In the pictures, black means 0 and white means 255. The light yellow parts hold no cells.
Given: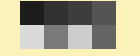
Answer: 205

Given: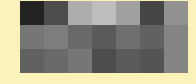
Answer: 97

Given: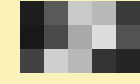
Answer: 221

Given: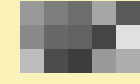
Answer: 69

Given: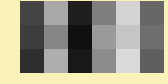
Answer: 197

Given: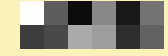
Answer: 46

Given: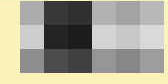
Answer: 199

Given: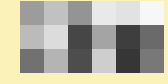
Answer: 62

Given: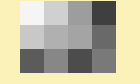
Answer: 164
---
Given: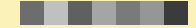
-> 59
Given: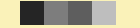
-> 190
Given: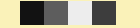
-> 61
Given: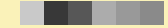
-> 138
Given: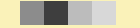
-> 216
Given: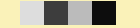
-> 13
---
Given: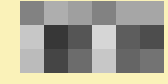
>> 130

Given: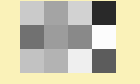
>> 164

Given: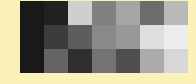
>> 165

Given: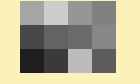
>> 204

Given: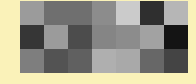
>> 203

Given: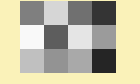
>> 214

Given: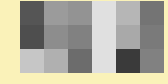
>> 224
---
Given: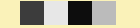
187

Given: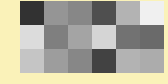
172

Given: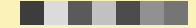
117

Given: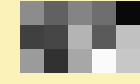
199

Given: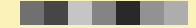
173

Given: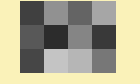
119

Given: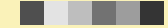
52

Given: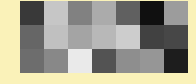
29

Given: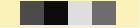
109
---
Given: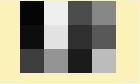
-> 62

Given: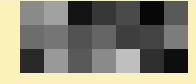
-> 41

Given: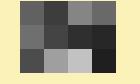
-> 76

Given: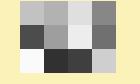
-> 250

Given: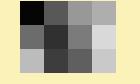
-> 188

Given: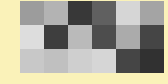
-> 200

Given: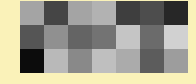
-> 12

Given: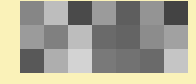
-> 88

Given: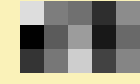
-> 52

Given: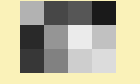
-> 55
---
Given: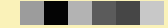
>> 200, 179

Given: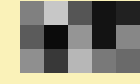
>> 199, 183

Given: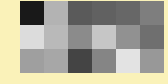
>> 227, 220

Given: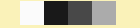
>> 251, 171

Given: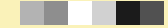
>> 255, 209

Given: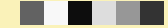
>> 248, 221

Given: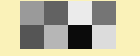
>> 235, 220
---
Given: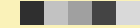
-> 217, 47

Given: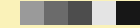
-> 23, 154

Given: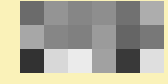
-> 173, 50

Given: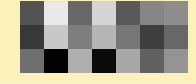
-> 141, 111

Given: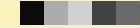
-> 106, 11

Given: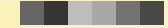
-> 72, 101

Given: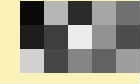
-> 113, 209

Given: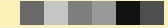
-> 78, 105

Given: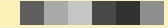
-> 142, 94
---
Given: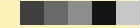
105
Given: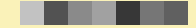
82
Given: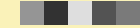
50
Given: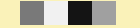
241
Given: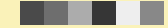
110
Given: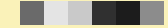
228
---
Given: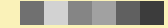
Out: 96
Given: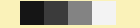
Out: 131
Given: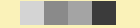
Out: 164
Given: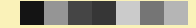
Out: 117
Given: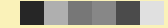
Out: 75
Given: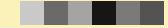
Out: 122
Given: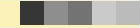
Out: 202
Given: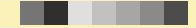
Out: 138
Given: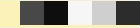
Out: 207
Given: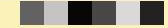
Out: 217
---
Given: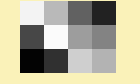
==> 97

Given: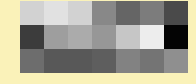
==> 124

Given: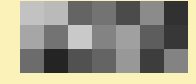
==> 139

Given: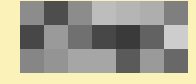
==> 174

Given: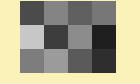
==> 96

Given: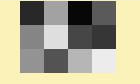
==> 7

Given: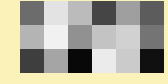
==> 159

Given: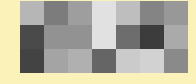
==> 132
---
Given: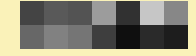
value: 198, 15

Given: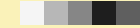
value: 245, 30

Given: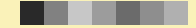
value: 199, 41

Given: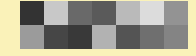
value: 220, 51

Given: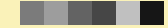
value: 192, 22

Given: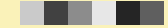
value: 231, 37
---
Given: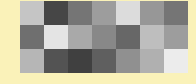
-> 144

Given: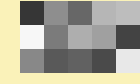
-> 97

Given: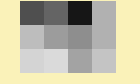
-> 218

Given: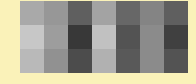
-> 89

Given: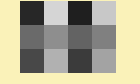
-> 177

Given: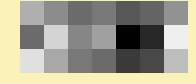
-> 58

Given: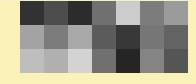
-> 37

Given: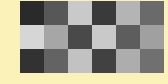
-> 65

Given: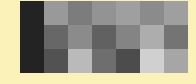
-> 76
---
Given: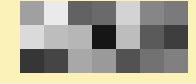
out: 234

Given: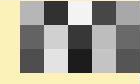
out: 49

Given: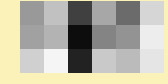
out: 193

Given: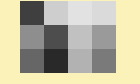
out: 206

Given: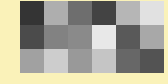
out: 174

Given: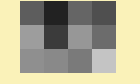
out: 34

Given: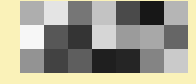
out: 228
